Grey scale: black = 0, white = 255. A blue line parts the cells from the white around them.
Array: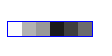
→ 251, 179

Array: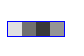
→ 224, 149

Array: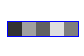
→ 222, 160

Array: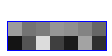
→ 220, 163

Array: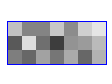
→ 229, 221

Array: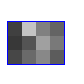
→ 196, 160

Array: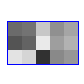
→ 234, 227

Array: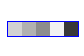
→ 242, 210
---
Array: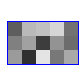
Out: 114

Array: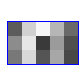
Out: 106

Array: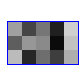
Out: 207

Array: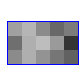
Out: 124

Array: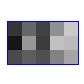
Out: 201

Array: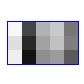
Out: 119

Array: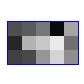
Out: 165

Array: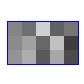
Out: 118
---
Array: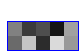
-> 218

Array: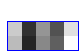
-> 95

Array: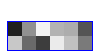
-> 193

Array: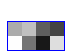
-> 24

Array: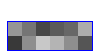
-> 142

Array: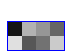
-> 114

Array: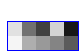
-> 132

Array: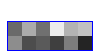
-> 125

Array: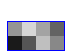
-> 191

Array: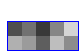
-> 190
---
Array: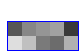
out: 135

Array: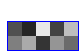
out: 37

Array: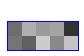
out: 176

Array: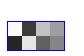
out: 59

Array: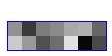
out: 58

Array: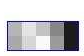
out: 227

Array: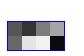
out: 52

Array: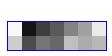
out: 21
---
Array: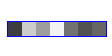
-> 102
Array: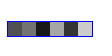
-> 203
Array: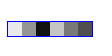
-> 80
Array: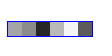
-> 92
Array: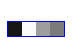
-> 123
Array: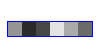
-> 107
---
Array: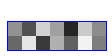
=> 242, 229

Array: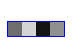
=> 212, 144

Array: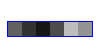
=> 189, 148

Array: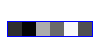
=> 248, 172

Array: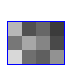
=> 216, 183

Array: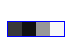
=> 247, 152

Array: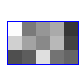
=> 252, 223
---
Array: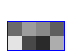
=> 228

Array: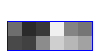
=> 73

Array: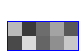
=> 73

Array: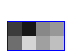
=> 110

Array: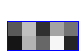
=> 21

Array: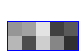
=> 183

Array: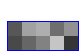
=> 73
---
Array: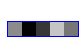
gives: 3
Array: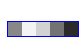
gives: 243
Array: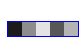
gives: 141
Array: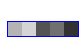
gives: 212
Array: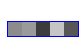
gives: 154
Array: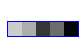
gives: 173
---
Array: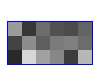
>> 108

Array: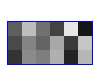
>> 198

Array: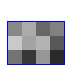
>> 88

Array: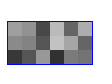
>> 101

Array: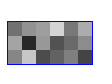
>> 140

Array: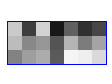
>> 164

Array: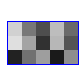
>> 84

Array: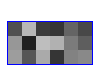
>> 94

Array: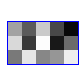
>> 107
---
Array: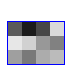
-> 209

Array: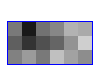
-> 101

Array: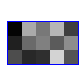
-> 128

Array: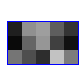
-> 150

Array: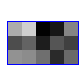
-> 29

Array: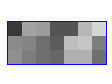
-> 190

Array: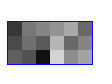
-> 182

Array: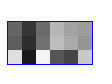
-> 189

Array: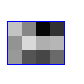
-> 217

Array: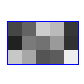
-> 114
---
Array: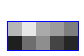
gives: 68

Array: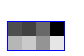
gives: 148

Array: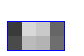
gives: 179

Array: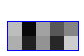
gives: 39

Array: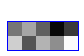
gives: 142

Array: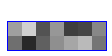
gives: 186

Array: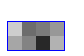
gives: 40

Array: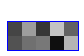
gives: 15

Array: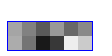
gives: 238

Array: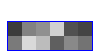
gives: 137
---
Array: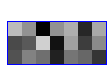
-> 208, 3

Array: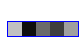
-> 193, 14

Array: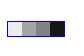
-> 236, 22

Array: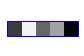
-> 242, 5

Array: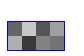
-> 200, 57

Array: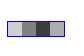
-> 207, 60

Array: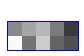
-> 250, 58
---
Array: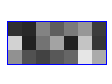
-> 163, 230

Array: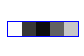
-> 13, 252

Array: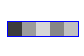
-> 214, 214

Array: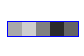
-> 128, 206

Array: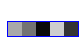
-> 10, 206

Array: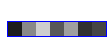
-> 88, 206

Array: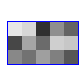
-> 107, 230

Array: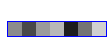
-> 184, 208

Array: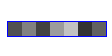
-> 156, 194

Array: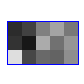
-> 171, 222
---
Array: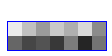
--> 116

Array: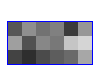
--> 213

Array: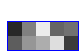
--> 59

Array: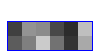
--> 169

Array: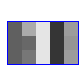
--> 149

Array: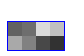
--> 50

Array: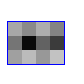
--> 59

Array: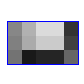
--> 64
